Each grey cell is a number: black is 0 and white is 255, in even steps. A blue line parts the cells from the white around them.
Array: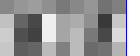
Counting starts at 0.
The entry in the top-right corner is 128
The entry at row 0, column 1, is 150
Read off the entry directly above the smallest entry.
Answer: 114
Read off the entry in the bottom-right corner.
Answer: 180
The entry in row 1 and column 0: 193
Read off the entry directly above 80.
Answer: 101
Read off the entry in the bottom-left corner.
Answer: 199
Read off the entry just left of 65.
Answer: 80
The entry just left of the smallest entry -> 143

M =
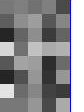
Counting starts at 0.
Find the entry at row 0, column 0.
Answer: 120
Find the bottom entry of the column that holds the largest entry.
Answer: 120
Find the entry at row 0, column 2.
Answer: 113
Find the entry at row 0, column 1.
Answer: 127
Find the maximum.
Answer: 227
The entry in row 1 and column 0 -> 94
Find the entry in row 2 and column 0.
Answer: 37
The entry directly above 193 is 142
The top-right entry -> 74
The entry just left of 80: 37
